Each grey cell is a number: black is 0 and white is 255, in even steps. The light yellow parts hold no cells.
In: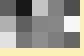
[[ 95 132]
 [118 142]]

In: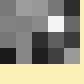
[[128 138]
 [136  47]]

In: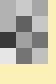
[[ 98 199]
 [162 116]]

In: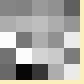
[[183 189]
 [119 173]]

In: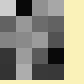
[[152 108]
 [138 155]]

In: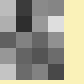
[[ 46 153]
 [130 102]]
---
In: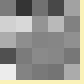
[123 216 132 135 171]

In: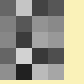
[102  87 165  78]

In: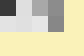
[ 57 224]

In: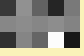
[ 56 140 101]

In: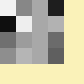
[242 238 168  95]

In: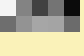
[244 147]

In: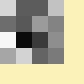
[214  87  57 122]

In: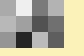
[170 160 187]

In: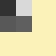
[50 95]
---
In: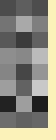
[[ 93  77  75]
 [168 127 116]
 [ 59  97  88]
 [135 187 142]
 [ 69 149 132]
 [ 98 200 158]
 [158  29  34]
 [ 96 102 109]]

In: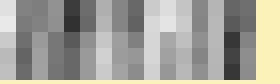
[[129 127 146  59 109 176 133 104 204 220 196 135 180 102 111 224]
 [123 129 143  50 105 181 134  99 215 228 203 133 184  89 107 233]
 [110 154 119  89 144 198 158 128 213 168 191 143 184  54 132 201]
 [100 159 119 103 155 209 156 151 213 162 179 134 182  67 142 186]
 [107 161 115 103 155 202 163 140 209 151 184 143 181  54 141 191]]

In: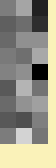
[[165  33 125]
 [109  46  95]
 [144 144 105]
 [111 168 122]
 [143   0 130]
 [180 115  89]
 [146 160 106]
 [ 79 127  88]
 [211 117 124]]

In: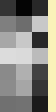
[[  4  40  52]
 [109 200 127]
 [200  40 167]
 [218 187 220]
 [176  65 138]
 [166  53 140]
 [114  26 112]]

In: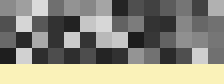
[[159 218 111 147 135 165  36  79  65  92 117  66 177 139]
 [214  88  50  34 198 215  98 124  51  46 135 103 113  80]
 [ 41 169  50 203  52 185 200  28  55  99 144 134 118 105]
 [209  46  77  46  77  36  49 148 114  42  79 207 112  30]]

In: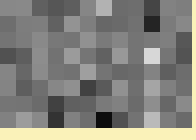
[[137  96  86  94 134 178 108 110  69 130 126 136]
 [125 126  97 147 126 103 106 113  36 123 136 110]
 [124 137 120 117 145 122 133 116 121 127  87 116]
 [ 94 141 114 155 117  97 152 116 215 117  83  81]
 [103 139 117 114 159 116 104 107 131  95 109 133]
 [ 94 111 135 144  65  90 145 111 165 128 111 132]
 [116 107  65  96  98 122 129 107 142 103 138 117]
 [156 137  51 129 110  13  81 115 186 124 106 129]]
